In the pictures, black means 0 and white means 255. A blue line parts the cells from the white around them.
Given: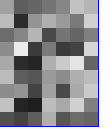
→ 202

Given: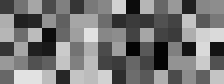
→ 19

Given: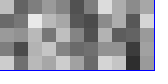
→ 154

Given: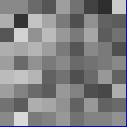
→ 174

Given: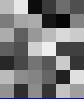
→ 52
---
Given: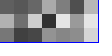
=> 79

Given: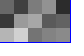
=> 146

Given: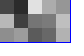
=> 172

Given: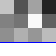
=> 162

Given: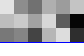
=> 156

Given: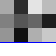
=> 228
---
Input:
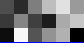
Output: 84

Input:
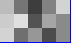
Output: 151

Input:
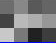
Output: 33

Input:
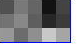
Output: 143

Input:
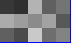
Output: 201

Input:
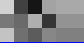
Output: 92

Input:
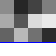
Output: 113
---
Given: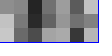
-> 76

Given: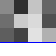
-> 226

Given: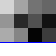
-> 4

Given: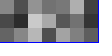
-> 183

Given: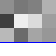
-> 165

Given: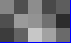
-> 199

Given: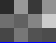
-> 82

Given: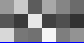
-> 113

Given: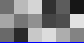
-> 200

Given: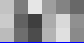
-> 76
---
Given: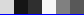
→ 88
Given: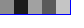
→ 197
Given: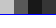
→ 53
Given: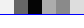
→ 221
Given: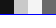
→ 106
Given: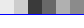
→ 139
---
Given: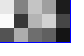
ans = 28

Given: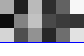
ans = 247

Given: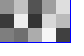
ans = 222

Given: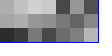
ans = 80

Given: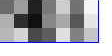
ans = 245

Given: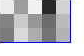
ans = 210

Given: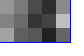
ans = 138

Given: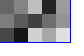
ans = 155
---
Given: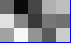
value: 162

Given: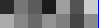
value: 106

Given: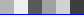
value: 238

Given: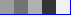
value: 157

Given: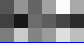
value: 202

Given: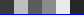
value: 190

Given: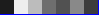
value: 188

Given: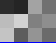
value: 142

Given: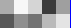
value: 88

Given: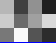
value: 217
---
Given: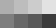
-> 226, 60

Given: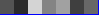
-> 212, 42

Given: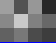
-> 201, 40

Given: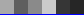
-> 203, 38

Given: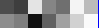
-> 250, 16

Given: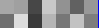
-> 221, 58

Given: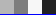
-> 247, 34

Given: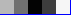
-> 246, 3
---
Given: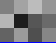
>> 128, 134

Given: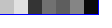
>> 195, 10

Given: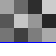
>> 164, 170

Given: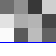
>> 110, 98

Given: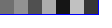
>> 112, 54

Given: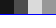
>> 22, 152

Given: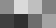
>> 142, 163

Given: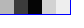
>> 183, 238
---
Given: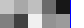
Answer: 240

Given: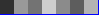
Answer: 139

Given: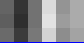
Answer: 211

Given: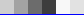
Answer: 61

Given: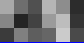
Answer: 102

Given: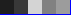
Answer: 212

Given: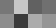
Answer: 59
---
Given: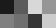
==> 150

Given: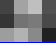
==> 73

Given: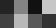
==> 198

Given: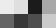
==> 168

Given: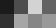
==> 98

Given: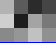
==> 121

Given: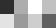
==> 192
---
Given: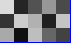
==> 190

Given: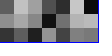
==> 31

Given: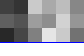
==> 128

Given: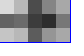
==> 92

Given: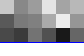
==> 115

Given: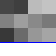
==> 151
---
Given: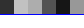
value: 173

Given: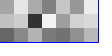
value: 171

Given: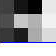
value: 1

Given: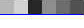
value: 38

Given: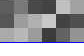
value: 73

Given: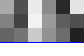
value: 235

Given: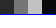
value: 194
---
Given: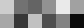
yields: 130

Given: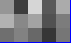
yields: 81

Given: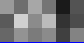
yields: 51

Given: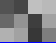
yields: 62

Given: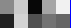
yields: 115

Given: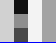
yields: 243

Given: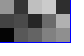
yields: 107
